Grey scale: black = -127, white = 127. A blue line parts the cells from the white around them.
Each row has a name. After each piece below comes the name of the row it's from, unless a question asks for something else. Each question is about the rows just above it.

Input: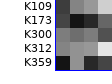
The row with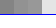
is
K312
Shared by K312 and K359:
[18]
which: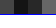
K173
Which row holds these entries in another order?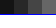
K173
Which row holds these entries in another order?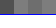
K300
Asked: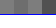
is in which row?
K300

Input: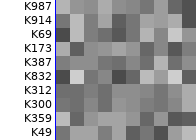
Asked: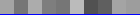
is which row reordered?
K914
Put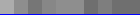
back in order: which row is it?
K312

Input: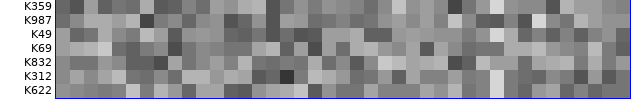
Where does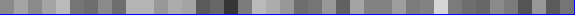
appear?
K312
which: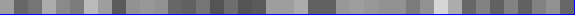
K49
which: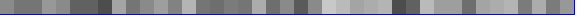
K832
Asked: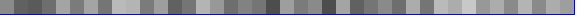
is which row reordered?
K832
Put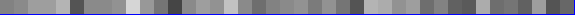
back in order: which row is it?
K359

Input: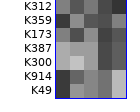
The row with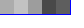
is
K300
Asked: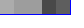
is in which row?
K387
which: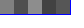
K173
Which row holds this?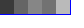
K914
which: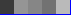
K49
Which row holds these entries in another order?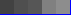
K173
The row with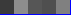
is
K359

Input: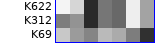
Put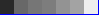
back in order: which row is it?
K312
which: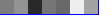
K312
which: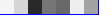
K622
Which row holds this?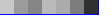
K69
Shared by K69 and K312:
[-2]

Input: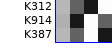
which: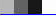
K312
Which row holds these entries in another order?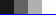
K914
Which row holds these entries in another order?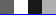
K914
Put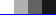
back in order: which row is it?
K914

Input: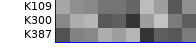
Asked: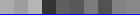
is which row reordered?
K387
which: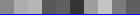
K300
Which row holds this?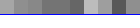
K109
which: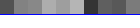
K387

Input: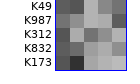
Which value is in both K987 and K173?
[51]
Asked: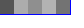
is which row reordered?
K312
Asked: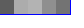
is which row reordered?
K987
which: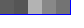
K49
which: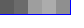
K832
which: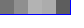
K987

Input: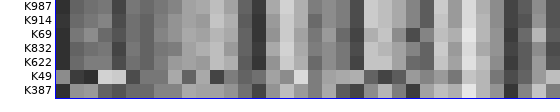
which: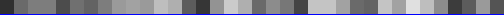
K622
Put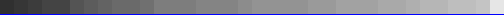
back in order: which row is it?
K387
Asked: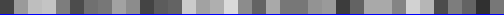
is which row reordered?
K832
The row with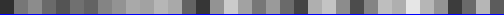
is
K69
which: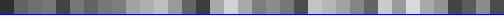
K832

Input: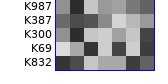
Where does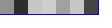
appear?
K300
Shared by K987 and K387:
[25]

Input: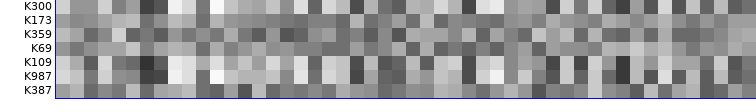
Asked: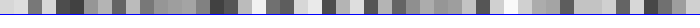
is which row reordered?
K300
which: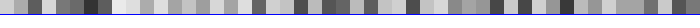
K109
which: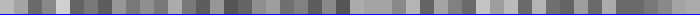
K359

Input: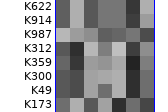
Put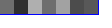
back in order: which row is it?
K49
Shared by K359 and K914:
[28]

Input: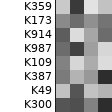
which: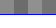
K173
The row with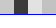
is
K359
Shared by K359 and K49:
[66]

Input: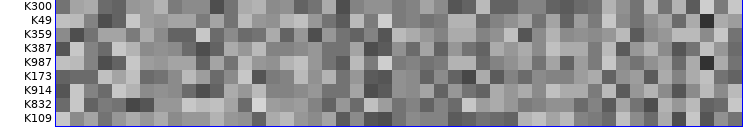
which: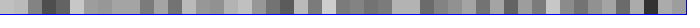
K49
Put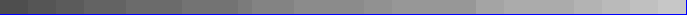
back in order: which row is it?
K387
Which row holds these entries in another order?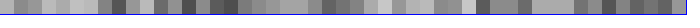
K914
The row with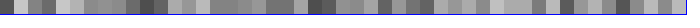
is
K914
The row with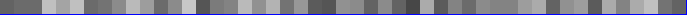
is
K173
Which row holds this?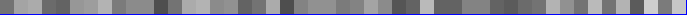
K300

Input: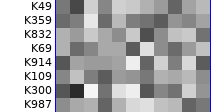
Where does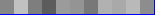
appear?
K109
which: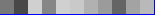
K49
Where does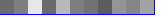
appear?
K359
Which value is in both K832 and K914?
[27]

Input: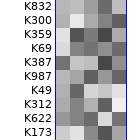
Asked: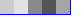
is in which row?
K173
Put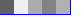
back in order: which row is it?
K312
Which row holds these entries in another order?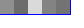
K69

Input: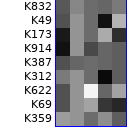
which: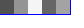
K622
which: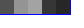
K69

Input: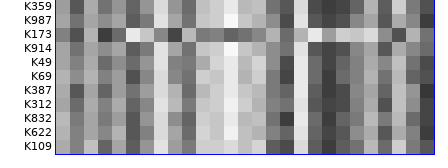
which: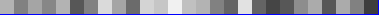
K622
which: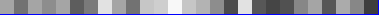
K987
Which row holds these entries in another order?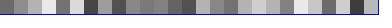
K69

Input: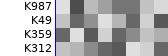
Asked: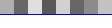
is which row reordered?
K359
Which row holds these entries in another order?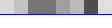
K987
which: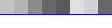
K312
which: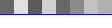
K359
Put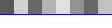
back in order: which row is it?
K49
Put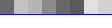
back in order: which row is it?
K312

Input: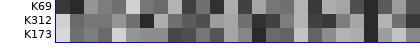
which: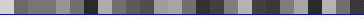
K312
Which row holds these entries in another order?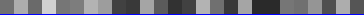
K69
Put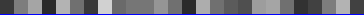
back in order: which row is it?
K312
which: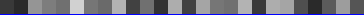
K69
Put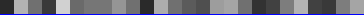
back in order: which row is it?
K312

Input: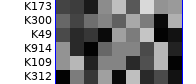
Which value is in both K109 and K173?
[19]
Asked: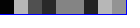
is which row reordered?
K109
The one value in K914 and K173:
[19]
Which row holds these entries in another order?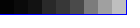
K312

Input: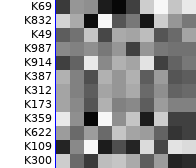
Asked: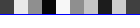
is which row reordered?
K359
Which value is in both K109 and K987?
[9]
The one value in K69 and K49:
[69]
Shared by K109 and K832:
[119]
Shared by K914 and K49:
[36]

